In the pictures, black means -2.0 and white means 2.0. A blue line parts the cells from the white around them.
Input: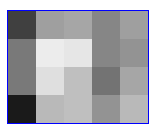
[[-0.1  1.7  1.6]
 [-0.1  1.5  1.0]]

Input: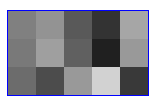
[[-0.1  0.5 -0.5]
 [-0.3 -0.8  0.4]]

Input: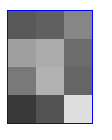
[[ 0.5  0.7 -0.3]
 [-0.1  0.8 -0.4]]

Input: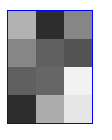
[[ 0.1 -0.5 -0.7]
 [-0.5 -0.4  1.8]]

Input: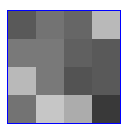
[[-0.1 -0.1 -0.5]
 [ 0.9 -0.1 -0.7]]

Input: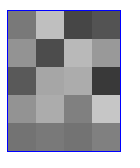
[[ 0.3 -0.8  0.9]
 [-0.6  0.6  0.7]]

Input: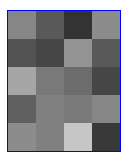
[[-0.7 -0.9  0.3]
 [ 0.6 -0.1 -0.3]]

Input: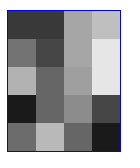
[[-0.2 -0.9  0.6]
 [ 0.8 -0.4  0.5]]

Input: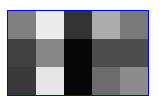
[[-1.0  0.1 -1.9]
 [-1.1  1.6 -1.9]]
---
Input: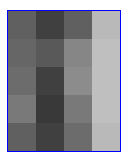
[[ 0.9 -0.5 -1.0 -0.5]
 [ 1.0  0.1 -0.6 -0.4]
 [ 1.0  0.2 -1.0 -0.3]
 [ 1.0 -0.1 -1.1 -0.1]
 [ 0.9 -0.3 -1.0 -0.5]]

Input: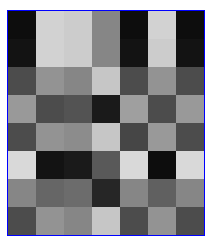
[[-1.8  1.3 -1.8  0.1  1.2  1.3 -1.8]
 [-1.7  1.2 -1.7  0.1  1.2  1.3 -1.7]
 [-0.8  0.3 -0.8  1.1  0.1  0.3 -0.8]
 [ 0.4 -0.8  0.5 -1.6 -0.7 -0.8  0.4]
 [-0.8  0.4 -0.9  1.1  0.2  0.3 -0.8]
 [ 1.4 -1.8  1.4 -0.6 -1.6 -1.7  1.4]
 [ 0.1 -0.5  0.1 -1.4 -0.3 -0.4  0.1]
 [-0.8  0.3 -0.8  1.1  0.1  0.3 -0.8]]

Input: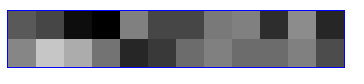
[[-1.4  0.2 -1.3  0.0 -0.1 -0.9 -0.9  0.0 -2.0 -1.8 -0.9 -0.6]
 [-0.8  0.0 -0.3 -0.3  0.0 -0.3 -1.1 -1.4 -0.2  0.7  1.1  0.1]]

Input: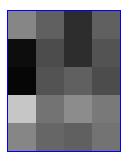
[[-0.5 -1.3 -0.5  0.1]
 [-0.7 -1.3 -0.8 -1.8]
 [-0.8 -0.5 -0.7 -1.9]
 [-0.1  0.2 -0.2  1.1]
 [-0.2 -0.5 -0.4  0.1]]

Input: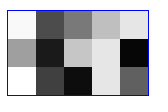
[[ 1.6  1.0 -0.1 -0.8  1.9]
 [-1.9  1.6  1.1 -1.6  0.5]
 [-0.5  1.6 -1.8 -1.0  2.0]]

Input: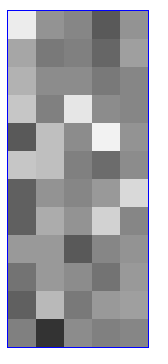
[[ 0.3 -0.6  0.1  0.3  1.7]
 [ 0.5 -0.4  0.0 -0.1  0.6]
 [ 0.1 -0.1  0.2  0.2  0.8]
 [ 0.1  0.2  1.6  0.0  1.1]
 [ 0.3  1.8  0.2  1.0 -0.6]
 [ 0.2 -0.3  0.0  1.0  1.1]
 [ 1.4  0.4  0.1  0.3 -0.5]
 [ 0.1  1.3  0.3  0.7 -0.5]
 [ 0.3  0.1 -0.6  0.4  0.4]
 [ 0.4 -0.2  0.2  0.4 -0.2]
 [ 0.5  0.4 -0.1  0.9 -0.5]
 [ 0.1  0.0  0.2 -1.2  0.0]]
